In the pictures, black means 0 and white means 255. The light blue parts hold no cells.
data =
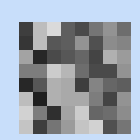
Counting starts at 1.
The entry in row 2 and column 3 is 87
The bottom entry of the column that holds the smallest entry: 62
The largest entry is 218
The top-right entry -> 109
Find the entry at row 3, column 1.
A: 163
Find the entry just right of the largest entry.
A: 94
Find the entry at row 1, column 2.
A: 189
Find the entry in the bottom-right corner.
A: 117
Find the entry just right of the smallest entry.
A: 176
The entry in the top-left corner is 62
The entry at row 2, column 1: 54
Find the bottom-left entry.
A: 196
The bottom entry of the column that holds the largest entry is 117
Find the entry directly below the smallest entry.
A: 125

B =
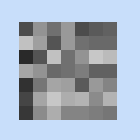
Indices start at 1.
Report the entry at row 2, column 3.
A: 84
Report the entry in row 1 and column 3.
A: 112
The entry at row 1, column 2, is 147
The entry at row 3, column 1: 41
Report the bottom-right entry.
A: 118
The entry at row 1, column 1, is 76
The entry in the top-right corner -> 97
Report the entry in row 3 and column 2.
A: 84
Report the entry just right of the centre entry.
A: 125
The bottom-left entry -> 55
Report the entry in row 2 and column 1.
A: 193
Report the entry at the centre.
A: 112
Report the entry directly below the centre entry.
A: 159

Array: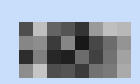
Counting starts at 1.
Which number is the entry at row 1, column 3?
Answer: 100
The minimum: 24
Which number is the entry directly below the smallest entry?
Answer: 108
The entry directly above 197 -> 128
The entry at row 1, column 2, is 191
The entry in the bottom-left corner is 141
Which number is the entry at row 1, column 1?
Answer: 78
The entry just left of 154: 52
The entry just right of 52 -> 154
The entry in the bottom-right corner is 170

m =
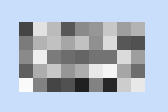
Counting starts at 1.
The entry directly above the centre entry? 193
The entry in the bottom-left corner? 250
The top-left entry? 69
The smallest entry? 32
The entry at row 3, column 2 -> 238
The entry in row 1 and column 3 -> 187
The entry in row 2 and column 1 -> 123
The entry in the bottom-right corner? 232
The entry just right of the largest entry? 130
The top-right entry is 179
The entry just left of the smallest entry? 81
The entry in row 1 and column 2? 226
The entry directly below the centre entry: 173
